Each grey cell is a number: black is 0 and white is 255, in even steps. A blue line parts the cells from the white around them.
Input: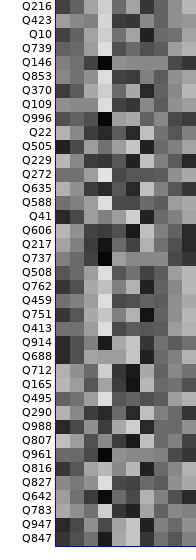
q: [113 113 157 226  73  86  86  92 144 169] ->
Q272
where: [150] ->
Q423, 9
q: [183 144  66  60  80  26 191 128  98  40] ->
Q606
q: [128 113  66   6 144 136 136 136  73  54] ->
Q146
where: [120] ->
Q827, 1
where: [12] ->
Q642, 3

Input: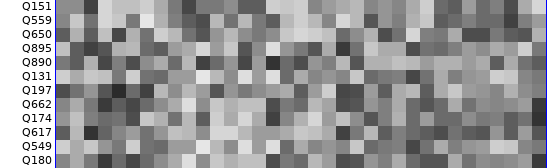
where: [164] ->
Q662, 19
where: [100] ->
Q617, 3

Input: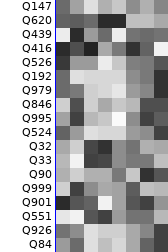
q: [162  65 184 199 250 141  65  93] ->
Q995
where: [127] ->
Q526, 5
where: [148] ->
Q901, 7
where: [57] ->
Q526, 0

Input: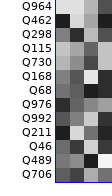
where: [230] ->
Q168, 2
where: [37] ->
Q211, 3
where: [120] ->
Q489, 0

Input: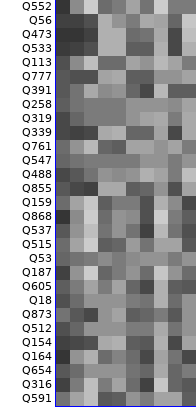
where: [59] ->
Q533, 0
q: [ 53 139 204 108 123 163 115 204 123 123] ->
Q552
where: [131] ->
Q164, 4
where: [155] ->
Q515, 5

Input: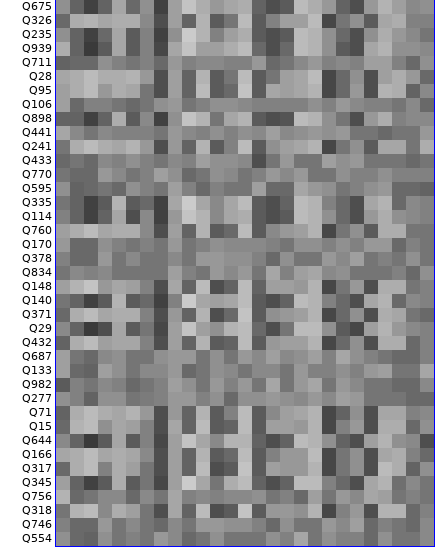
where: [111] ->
Q345, 24
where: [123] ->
Q277, 6
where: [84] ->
Q898, 16

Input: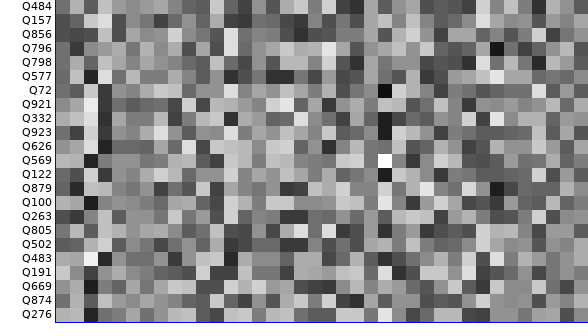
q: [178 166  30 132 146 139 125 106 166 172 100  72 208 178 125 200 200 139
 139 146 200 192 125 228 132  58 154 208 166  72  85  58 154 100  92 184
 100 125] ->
Q100
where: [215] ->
Q879, 29
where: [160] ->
Q276, 34

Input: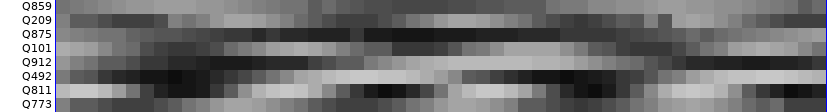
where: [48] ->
Q492, 32
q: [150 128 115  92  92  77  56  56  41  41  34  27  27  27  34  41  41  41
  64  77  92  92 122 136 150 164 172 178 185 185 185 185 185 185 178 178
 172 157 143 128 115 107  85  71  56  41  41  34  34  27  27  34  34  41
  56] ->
Q912
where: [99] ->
Q875, 5

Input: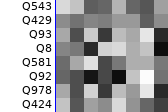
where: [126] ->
Q429, 3
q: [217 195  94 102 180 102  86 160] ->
Q543
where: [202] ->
Q93, 2
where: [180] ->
Q543, 4
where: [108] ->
Q581, 0

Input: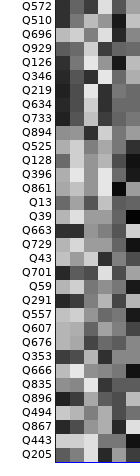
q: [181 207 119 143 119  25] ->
Q59
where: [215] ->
Q729, 1
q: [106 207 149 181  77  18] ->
Q128
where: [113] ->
Q494, 5
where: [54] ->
Q835, 3
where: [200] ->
Q494, 0

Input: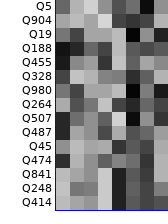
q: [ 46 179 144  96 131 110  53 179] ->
Q474
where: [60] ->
Q841, 6
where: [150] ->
Q414, 2

